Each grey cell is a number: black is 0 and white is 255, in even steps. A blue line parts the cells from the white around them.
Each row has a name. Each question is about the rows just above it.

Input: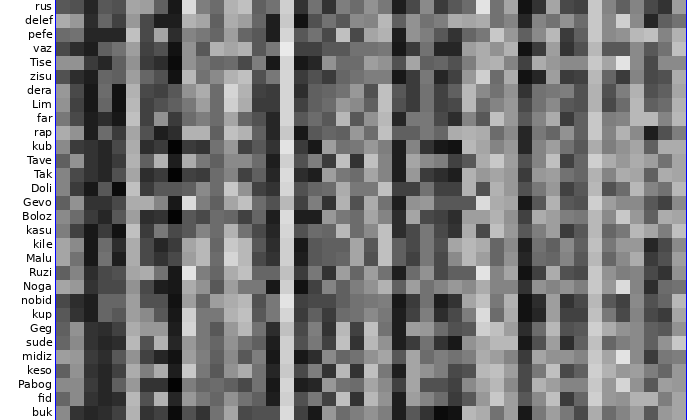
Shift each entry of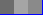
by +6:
[114 171 144]
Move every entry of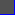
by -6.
[75]
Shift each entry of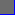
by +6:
[114]
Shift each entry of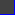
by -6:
[59]
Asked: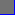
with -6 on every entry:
[108]

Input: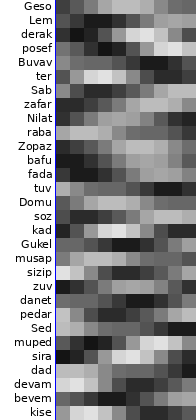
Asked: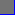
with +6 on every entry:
[121]
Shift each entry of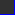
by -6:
[43]
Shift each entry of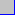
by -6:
[188]
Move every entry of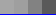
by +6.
[172 165 136  95]
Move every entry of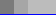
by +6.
[129 172 194 194]
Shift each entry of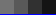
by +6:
[121  95  55  26]
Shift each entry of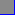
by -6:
[131]

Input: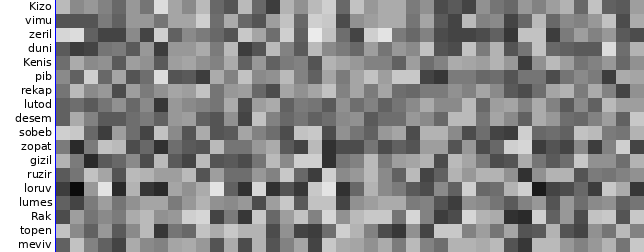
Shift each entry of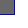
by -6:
[98]
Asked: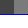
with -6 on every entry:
[ 62 117]
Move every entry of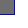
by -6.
[104]
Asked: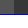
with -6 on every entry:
[78 49]
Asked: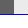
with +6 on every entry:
[103 241]

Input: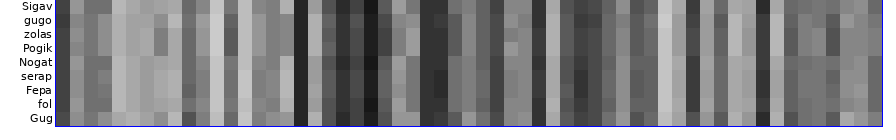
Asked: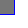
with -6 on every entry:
[112]
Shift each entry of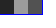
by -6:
[ 31 150  76]

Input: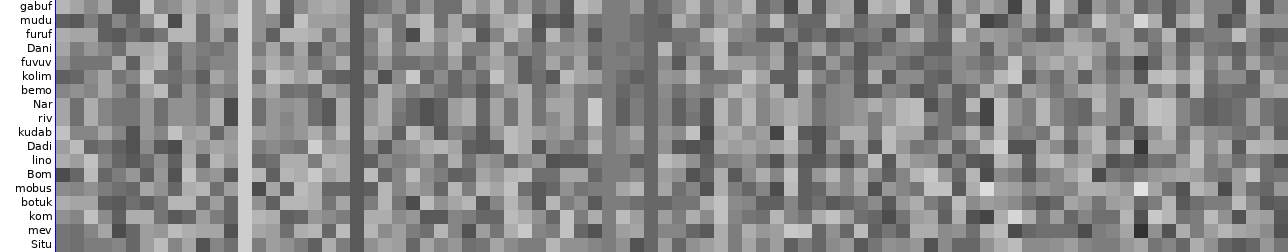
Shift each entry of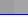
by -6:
[152 159]
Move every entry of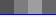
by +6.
[ 88 131 164 109]
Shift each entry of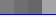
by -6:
[119 105  97 159]
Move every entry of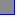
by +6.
[145]
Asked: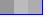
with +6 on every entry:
[157 193 179]

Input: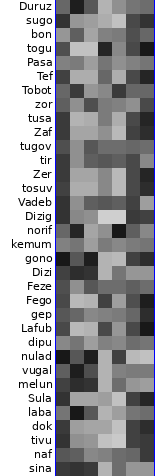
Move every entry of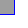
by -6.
[152]
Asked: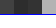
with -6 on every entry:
[ 59  39  45 173]
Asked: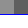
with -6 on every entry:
[138  89]
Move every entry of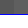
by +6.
[ 93 101]
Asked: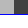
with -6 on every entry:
[179  59]

